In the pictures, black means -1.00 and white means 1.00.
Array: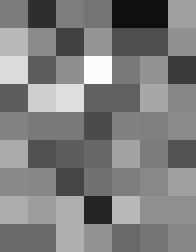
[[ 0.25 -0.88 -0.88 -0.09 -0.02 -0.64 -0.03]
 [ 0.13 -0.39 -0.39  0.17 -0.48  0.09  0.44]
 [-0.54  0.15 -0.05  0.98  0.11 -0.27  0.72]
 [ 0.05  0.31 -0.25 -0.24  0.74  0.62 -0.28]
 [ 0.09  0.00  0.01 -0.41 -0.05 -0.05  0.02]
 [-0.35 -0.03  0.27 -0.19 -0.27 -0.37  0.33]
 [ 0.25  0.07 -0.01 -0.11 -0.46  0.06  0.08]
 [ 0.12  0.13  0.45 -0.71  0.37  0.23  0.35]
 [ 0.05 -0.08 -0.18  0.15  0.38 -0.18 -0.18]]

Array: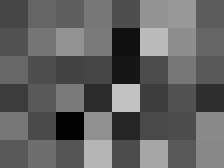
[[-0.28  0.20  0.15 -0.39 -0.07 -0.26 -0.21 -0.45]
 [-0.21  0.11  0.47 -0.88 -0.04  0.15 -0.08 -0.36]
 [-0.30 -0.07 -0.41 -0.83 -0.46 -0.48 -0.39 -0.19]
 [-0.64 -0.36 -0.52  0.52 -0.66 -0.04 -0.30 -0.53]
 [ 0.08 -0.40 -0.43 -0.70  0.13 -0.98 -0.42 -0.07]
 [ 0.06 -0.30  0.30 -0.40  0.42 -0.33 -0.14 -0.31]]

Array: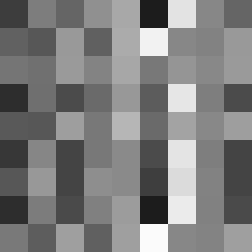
[[-0.21  0.06  0.78 -0.78  0.32  0.13 -0.21 -0.02 -0.52]
 [ 0.20  0.02  0.06  0.90  0.34 -0.25  0.20 -0.32 -0.24]
 [ 0.21  0.07  0.17 -0.06  0.31  0.03  0.21 -0.12 -0.08]
 [-0.41 -0.01  0.80 -0.28  0.19 -0.17 -0.41 -0.13 -0.65]
 [ 0.24  0.07  0.28 -0.17  0.43 -0.06  0.24 -0.32 -0.30]
 [-0.47 -0.01  0.79 -0.41  0.08 -0.06 -0.47  0.05 -0.57]
 [-0.47  0.02  0.72 -0.51  0.08  0.11 -0.47  0.19 -0.32]
 [-0.42  0.01  0.84 -0.78  0.22  0.00 -0.42 -0.03 -0.65]
 [ 0.25  0.03  0.06  0.97  0.25 -0.25  0.25 -0.27 -0.05]]

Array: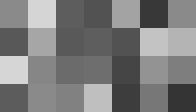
[[ 0.08 -0.56  0.28 -0.36 -0.27  0.67  0.08]
 [ 0.41  0.53 -0.36 -0.26 -0.30  0.30 -0.31]
 [-0.01  0.15 -0.46 -0.14 -0.16  0.05  0.68]
 [-0.59 -0.07 -0.52  0.50  0.01  0.08 -0.28]]

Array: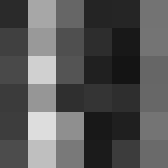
[[-0.10 -0.71 -0.72 -0.20  0.31 -0.67]
 [-0.09 -0.81 -0.65 -0.38  0.20 -0.50]
 [-0.20 -0.84 -0.75 -0.34  0.63 -0.43]
 [-0.19 -0.64 -0.59 -0.63  0.18 -0.54]
 [-0.09 -0.76 -0.81  0.12  0.73 -0.52]
 [-0.17 -0.53 -0.79 -0.05  0.50 -0.40]]

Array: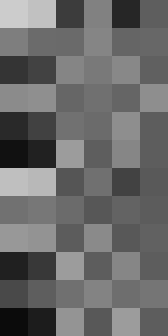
[[-0.26 -0.70  0.01 -0.53  0.51  0.60]
 [-0.19 -0.21  0.04 -0.17 -0.16 -0.01]
 [-0.25  0.07 -0.05  0.04 -0.48 -0.59]
 [ 0.11 -0.21 -0.12 -0.20  0.12  0.09]
 [-0.27  0.11 -0.16 -0.11 -0.49 -0.68]
 [-0.27  0.05 -0.26  0.22 -0.74 -0.87]
 [-0.30 -0.48 -0.12 -0.33  0.44  0.50]
 [-0.28 -0.22 -0.32 -0.16 -0.07 -0.11]
 [-0.24 -0.31  0.08 -0.28  0.15  0.19]
 [-0.27  0.05 -0.27  0.22 -0.56 -0.75]
 [-0.08 -0.14  0.03 -0.12 -0.26 -0.43]
 [-0.27  0.22 -0.31  0.16 -0.78 -0.91]]

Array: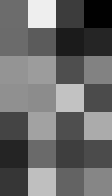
[[-0.99 -0.53  0.87 -0.15]
 [-0.71 -0.79 -0.29 -0.16]
 [ 0.02 -0.39  0.22  0.16]
 [-0.41  0.52  0.10  0.13]
 [ 0.34 -0.39  0.27 -0.47]
 [-0.41 -0.51 -0.17 -0.72]
 [ 0.05 -0.22  0.50 -0.58]]

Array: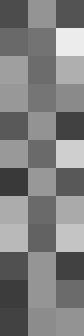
[[-0.35  0.16 -0.40]
 [ 0.85 -0.10 -0.18]
 [ 0.37 -0.15  0.25]
 [ 0.08 -0.08  0.19]
 [-0.49  0.15 -0.30]
 [ 0.62 -0.17  0.20]
 [-0.31  0.19 -0.55]
 [ 0.33 -0.17  0.35]
 [ 0.54 -0.23  0.45]
 [-0.49  0.17 -0.37]
 [-0.16  0.17 -0.53]
 [ 0.15  0.10 -0.48]]

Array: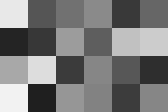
[[-0.20 -0.55  0.08 -0.11 -0.33  0.82]
 [ 0.60  0.51 -0.26  0.22 -0.57 -0.72]
 [-0.64 -0.32  0.05 -0.54  0.73  0.32]
 [ 0.05 -0.53  0.02  0.18 -0.76  0.90]]
